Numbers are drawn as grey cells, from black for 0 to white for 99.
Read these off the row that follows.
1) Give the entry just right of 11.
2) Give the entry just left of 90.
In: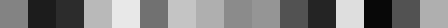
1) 17
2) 72

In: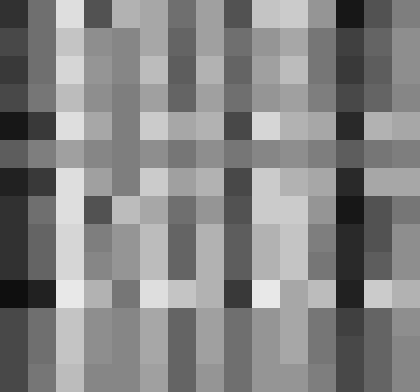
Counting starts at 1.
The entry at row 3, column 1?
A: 22
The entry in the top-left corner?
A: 19
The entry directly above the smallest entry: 19
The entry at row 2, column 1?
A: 28
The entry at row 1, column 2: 43
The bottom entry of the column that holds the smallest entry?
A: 28
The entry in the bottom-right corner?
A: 52
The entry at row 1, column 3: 86
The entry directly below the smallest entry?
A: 28
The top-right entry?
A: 49
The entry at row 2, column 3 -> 76
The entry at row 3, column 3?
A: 83
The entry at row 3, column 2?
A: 43
